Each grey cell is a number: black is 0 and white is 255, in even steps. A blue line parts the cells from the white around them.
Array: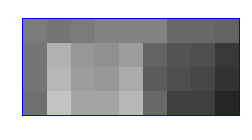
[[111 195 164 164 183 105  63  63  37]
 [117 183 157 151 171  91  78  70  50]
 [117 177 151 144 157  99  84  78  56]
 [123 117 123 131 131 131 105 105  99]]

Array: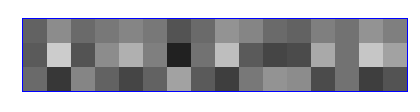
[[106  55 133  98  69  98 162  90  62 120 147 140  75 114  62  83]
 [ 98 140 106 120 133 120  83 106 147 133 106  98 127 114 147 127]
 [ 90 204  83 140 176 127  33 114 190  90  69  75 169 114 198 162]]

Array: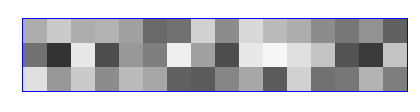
[[113  51 232  77 152 126 238 160  77 232 246 224 195  83  58 195]
 [224 152 202 140 187 167  97  91 133 167  91 209 113 119 179 126]
 [173 202 173 179 160 105 113 209 140 217 187 173 140 119 146  97]]

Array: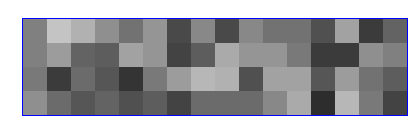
[[128 196 177 143 114 149  73 136  73 136 114 114  80 162  59  99]
 [121  59 107  86  52 121 156 183 177  80 162 162  86 156 114  93]
 [128 156  99  93 162 149  67  93 170 149 149 121  59  59 143 128]
 [143 107  86  99  80  93  67 107 107 107 136 170  45 183 121  67]]

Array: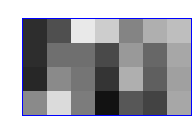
[[ 45  79 233 205 132 175 190]
 [138 219 124  18  87  67 167]
 [ 39 138 117  52 175  95 160]
 [ 45 111 111  73 153 103 167]]

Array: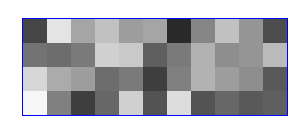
[[ 69 228 165 193 157 165  41 134 193 149  77]
 [215 171 157 109 122  62 128 178 157 142  89]
 [115 109 122 208 201  95 122 178 142 149 186]
 [246 128  62 103 208  83 221  83 103  89  95]]

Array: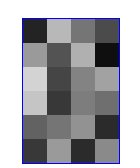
[[154  83 176  15]
 [ 98 117 146  43]
 [211  69 131 162]
 [197  56 125 111]
 [ 35 184 117  75]
 [ 56 154  43 138]]
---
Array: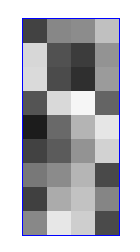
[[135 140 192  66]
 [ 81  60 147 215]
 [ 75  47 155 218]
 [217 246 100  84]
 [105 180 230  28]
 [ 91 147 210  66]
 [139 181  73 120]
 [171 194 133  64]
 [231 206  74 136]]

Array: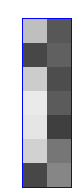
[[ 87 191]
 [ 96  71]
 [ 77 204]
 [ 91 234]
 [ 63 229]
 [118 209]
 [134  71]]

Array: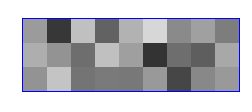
[[ 55 192  98 178 215 138 160 125 155]
 [147 110 192 159  51 110  94 168 174]
 [196 116 122 120 153  70 136 153 147]]

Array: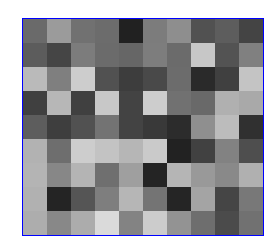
[[155 113 108  33 124 142  81  93  68 106]
 [ 69 124 107 102 125 107 199  83 128  92]
 [127 205  81  61  73 108  42  64 196 186]
 [183  64 200  67 205 113 105 176 169  64]
 [ 62  81 115  67  57  44 143 188  48  93]
 [110 205 195 182 202  34  65 130  78 178]
 [135 180 111 159  36 181 153 137 176 180]
 [ 36  85 126 182 116  37 164  69 120 177]
 [136 172 218 131 204 147 110  75 113 173]]

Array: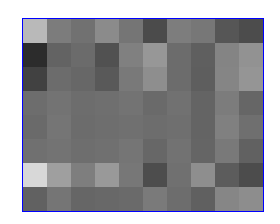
[[124 113 139 117  75 125 119  86  76 185]
 [ 99 107  81 128 151 108  95 132 146  44]
 [108 103  89 121 142 108  94 133 149  65]
 [115 109 111 115 106 113 100 124 102 109]
 [117 108 110 112 109 111 100 128 111 106]
 [115 110 112 117 103 114 101 121  97 112]
 [159 126 153 119  77 112 142  92  76 216]
 [117 102 104 106 122 109  96 134 141  97]]

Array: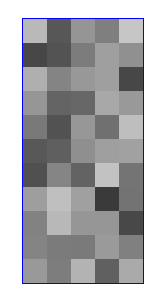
[[ 87 149 127 198 185]
 [ 83 124 159 144  71]
 [132 152 159  71 175]
 [100 103 168 153 150]
 [ 82 151 112 190 121]
 [ 95 143 159 161  88]
 [133  99 194 116  80]
 [191 160  58 115 158]
 [184 150 150  72 130]
 [123 122 154 128 132]
 [125 179  96 170 153]]

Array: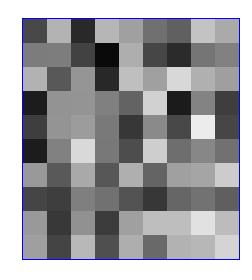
[[179  41 182 160 112  96 195 170  72]
 [125  66  10 174  70  43 117 129 124]
 [ 88 149  40 191 160 216 176 159 178]
 [147 148 128  99 209  27 131  62  28]
 [148 156 121  55 138  72 236  70  62]
 [129 217 120  77 206 110 135 113  28]
 [ 89 169  87 175 100 160 165 204 153]
 [ 62 127 113  83  55 102 114  95  69]
 [ 56 145  60 160 190 190 225 188 153]
 [ 68 184  79 174 105 178 183 212 159]]

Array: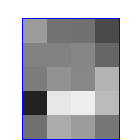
[[115 113  74 155]
 [129 134 102 129]
 [146 136 179 124]
 [231 238 186  33]
 [171 156 118 112]]

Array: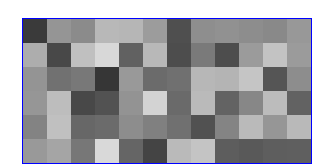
[[149 139 184 182 156  79 142 145 141 137 152  58]
 [ 72 192 216  97 184  77 122  77 155 195 155 173]
 [113 120  54 153 107 112 183 180 197  85 141 148]
 [189  72  82 147 211 106 186  99 135 188  98 150]
 [192 103 107 141 128 112  81 132 186 150 185 131]
 [165 119 217 101  68 186 196  93  89  94  95 153]]
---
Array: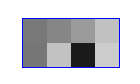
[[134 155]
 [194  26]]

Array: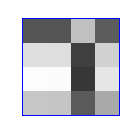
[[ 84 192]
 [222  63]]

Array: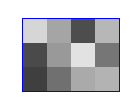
[[165  77]
 [153 226]]

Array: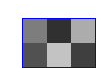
[[ 48 172]
 [195  63]]

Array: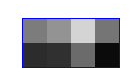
[[147 212]
 [ 48 107]]

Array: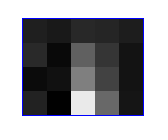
[[25 40]
 [ 9 96]]

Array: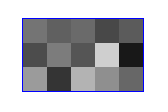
[[ 96 106]
 [124  85]]

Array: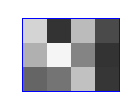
[[ 51 187]
 [245 132]]
